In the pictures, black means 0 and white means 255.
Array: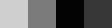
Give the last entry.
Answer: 55
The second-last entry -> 3
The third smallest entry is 123
